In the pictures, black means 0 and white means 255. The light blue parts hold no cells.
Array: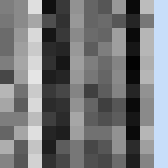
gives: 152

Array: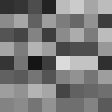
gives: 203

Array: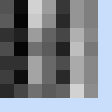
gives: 55

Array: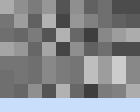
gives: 111

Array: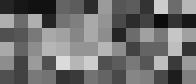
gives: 205

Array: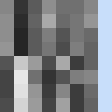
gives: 112

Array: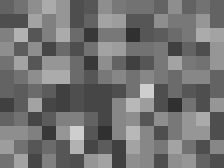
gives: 99

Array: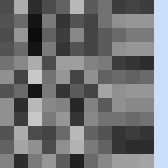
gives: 61
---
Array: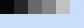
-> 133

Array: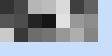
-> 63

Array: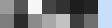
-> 29

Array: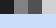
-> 81

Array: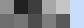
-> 168

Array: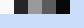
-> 91
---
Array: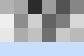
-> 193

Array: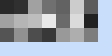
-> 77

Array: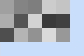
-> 146

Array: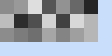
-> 111

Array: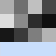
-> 126

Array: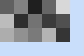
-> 122

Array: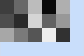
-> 85
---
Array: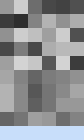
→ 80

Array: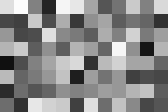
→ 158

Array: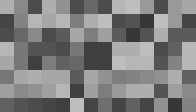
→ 91

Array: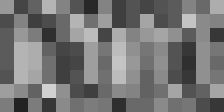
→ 55

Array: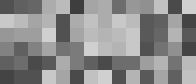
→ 89

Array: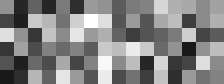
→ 92
